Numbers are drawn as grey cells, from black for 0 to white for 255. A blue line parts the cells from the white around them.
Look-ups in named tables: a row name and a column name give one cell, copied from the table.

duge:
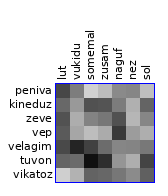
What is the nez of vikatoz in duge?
139
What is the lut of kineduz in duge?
104
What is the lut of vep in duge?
90
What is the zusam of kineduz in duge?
84
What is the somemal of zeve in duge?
131
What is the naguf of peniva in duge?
138
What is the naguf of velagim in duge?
134
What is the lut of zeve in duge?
82
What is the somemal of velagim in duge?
65
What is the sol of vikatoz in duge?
96
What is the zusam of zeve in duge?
119
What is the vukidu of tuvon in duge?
107
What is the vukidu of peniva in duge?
125
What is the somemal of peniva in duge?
209
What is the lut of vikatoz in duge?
207
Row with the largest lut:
vikatoz

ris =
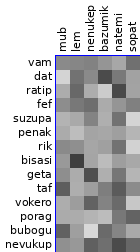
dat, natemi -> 121
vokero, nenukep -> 98
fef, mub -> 141
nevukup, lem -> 152
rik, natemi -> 114
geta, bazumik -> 175
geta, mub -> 142
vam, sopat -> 112
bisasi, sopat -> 168
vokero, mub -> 173
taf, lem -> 174
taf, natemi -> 91
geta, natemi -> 118
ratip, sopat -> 163
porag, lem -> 172
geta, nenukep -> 79
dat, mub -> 212
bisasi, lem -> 63
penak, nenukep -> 164
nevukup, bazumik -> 111
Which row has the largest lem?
penak

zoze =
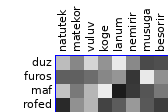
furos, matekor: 96
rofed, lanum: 92
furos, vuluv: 109
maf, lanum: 27
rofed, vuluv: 181
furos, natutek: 95
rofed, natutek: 41
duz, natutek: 188
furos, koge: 135
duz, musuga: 74
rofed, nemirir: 153
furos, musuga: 233
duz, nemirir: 137
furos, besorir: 144
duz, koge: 147
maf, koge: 236
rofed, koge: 67
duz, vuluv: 213

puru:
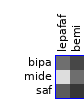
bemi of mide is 110
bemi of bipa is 71
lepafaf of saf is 92
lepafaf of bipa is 111
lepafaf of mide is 221
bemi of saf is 54

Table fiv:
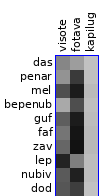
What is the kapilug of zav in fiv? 184
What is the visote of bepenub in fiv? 169
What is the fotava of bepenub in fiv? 78
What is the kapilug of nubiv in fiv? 189
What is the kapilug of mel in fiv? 186
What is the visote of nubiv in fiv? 90
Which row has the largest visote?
bepenub

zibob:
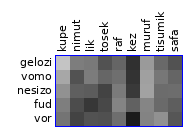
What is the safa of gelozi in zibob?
82
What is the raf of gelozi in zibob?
101
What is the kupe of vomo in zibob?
167
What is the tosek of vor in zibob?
80
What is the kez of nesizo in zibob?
57
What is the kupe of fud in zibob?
126
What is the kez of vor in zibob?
27
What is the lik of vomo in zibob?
124
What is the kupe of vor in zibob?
116
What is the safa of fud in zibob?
94
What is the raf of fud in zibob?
132
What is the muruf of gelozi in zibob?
154
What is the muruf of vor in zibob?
131
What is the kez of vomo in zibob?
51
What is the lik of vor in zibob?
82
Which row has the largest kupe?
gelozi

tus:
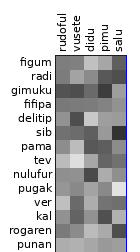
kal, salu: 177
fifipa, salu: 146
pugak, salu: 226
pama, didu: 88
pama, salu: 140
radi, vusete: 163
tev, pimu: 101
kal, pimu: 80

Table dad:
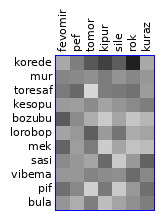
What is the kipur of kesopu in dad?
163
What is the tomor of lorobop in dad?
94
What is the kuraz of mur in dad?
151
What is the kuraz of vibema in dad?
136
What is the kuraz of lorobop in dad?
164
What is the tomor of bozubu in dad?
173
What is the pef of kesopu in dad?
158
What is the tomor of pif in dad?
207
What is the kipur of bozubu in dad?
202
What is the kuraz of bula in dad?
126
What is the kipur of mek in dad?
204
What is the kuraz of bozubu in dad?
182
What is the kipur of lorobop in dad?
155
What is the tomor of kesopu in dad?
139
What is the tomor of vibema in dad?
132
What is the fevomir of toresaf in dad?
122
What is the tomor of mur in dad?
144
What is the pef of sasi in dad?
151
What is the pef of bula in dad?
173
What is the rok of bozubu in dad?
197
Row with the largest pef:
bula

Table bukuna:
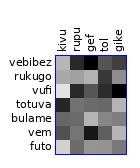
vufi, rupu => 40
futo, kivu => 209
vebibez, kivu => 182
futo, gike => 121
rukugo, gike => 142
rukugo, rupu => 162
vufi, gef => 86
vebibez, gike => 64
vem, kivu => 81
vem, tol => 95
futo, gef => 149
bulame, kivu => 103
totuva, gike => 180
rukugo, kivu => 169
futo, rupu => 107
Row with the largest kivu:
vufi

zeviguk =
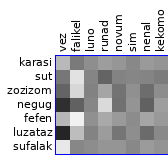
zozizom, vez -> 100
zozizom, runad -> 165
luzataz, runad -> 156
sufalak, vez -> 232
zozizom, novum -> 115
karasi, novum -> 150
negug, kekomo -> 158
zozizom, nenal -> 109
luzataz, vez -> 37
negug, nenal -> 97
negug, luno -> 134
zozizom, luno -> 130
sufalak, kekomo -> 147
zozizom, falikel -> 215

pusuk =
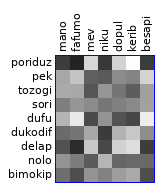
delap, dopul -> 210
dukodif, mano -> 107
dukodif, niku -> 59
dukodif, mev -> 168
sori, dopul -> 128
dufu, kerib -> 71
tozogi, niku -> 149
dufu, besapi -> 237
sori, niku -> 118
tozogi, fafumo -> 168
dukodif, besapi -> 142
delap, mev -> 200
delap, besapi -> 61
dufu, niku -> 147
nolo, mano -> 148
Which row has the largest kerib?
poriduz

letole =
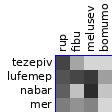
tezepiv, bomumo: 213
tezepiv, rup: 68
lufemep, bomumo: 159
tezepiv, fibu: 165
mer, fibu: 146
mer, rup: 125
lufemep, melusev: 57
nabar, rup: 95
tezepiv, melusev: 213
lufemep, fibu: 70
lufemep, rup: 83
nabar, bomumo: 196
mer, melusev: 131
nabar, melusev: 43
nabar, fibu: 193

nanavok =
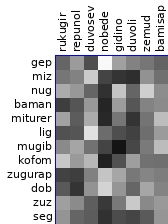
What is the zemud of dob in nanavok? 166
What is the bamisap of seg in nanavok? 149
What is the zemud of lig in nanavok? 110
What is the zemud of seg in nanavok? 90
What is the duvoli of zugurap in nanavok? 120
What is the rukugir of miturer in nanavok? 162
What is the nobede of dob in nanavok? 211
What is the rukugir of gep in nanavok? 101
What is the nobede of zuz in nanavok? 57
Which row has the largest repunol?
mugib

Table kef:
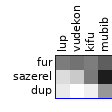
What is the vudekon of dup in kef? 254
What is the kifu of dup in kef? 240
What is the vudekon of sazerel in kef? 202
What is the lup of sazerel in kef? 220
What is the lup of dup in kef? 234
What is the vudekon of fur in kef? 114
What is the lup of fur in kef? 124
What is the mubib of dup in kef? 151
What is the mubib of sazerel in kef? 29
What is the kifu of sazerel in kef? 122
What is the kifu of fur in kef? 125
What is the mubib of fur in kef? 94
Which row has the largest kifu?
dup

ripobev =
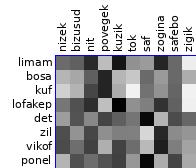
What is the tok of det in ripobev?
117
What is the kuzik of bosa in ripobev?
182
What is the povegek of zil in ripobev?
143
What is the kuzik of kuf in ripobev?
172
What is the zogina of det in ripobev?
180
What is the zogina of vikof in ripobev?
30
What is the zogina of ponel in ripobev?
172
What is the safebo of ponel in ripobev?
68
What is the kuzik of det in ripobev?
95
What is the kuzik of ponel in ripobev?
64

